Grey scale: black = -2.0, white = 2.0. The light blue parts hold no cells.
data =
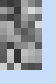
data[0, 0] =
-0.9
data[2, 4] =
0.1
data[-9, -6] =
0.5
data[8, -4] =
-1.2
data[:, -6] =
[-0.9, 0.5, -0.6, 0.6, 0.4, 0.1, -0.4, -0.5, -0.6, 1.2]
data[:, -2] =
[0.1, 1.4, 0.1, -0.5, -0.2, -0.4, 0.6, 0.8, 0.6, -0.8]
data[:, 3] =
[0.6, 0.8, 0.5, 0.1, -0.6, -0.4, 0.2, 1.0, 0.8, -0.6]
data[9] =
[1.2, -0.4, 1.2, -0.6, -0.8, -0.7]
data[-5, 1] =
0.5
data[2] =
[-0.6, -1.0, -0.7, 0.5, 0.1, -0.3]
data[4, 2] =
-0.2
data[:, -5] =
[-1.1, 0.0, -1.0, 0.8, 0.7, 0.5, -1.0, 1.1, 1.0, -0.4]

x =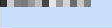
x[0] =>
-1.2
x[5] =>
1.0
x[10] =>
-0.3

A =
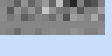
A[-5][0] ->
0.1
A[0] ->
[0.1, 0.0, -0.5, 0.3, -0.4, 0.0, 0.4, -0.4, 1.0, -0.8, -1.4, 0.0, -0.9, -0.7, 0.0]
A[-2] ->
[0.1, 0.1, 0.1, 0.1, 0.1, 0.1, 0.1, 0.1, 0.1, 0.1, 0.1, 0.1, 0.1, 0.1, 0.1]
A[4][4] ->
0.1
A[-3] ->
[0.2, -0.1, 0.1, -0.5, -0.2, 0.1, 0.0, -0.3, 0.2, -0.7, 0.5, 0.3, 0.1, 0.6, -0.1]
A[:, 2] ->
[-0.5, 0.3, 0.1, 0.1, -0.3]
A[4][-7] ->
0.1
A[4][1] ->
0.0
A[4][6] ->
0.1
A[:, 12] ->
[-0.9, 0.0, 0.1, 0.1, 0.0]
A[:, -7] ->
[1.0, -0.1, 0.2, 0.1, 0.1]
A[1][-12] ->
-0.1
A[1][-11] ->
0.3
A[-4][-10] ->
-0.2

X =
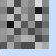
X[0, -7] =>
0.4
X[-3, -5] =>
-0.8
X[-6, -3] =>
-0.1
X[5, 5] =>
-0.9
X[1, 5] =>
-1.6
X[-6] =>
[0.0, -1.1, 0.8, 0.2, -0.1, -1.6, -0.5]
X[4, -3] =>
-0.8
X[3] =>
[0.0, -1.7, 0.8, -0.6, 0.3, -1.0, -0.3]
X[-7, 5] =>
1.4

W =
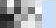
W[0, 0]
-0.2
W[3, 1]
-0.9
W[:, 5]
[1.6, 2.0, 0.5, 1.2]
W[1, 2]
-1.0
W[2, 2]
0.8

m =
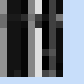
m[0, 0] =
0.3
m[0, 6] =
-2.0
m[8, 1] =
-1.7
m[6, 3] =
-1.9
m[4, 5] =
1.5
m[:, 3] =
[-1.9, -1.9, -1.3, -1.8, -1.9, -1.9, -1.9, -1.9, -1.9, -1.9, -1.9]
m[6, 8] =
-1.8
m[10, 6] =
-0.9
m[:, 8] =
[-1.8, -1.8, -0.1, -1.2, -1.8, -1.8, -1.8, -1.8, -1.8, -1.9, -1.8]
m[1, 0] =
0.3
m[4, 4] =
0.1
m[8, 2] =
-1.7
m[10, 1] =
-1.7
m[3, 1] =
-1.7
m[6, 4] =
0.1
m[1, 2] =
-1.7
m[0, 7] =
-1.0
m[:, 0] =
[0.3, 0.3, -0.3, -0.3, 0.3, 0.3, 0.3, 0.3, 0.3, 0.3, 0.3]
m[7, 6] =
-1.3
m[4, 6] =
-2.0
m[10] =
[0.3, -1.7, -1.5, -1.9, 0.1, 1.5, -0.9, -0.5, -1.8]
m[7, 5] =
1.5
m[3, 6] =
-2.0
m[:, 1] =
[-1.7, -1.7, -1.6, -1.7, -1.7, -1.7, -1.7, -1.7, -1.7, -1.7, -1.7]
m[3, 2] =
-1.7
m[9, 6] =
-2.0
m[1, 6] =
-2.0

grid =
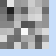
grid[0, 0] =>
-0.6
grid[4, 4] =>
0.2
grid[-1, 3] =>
0.0
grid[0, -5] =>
0.4
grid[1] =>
[-0.3, -1.5, 0.2, -0.5, 1.0, 1.1, -0.3]
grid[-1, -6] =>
-0.3
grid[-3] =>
[0.9, 1.0, -0.2, 1.9, 0.2, 0.9, 1.4]
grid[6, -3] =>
1.0
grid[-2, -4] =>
0.6
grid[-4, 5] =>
0.4
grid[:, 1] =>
[1.6, -1.5, -0.7, 0.1, 1.0, -0.2, -0.3]
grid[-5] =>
[0.0, -0.7, 0.8, 0.6, 1.3, 1.4, 0.3]
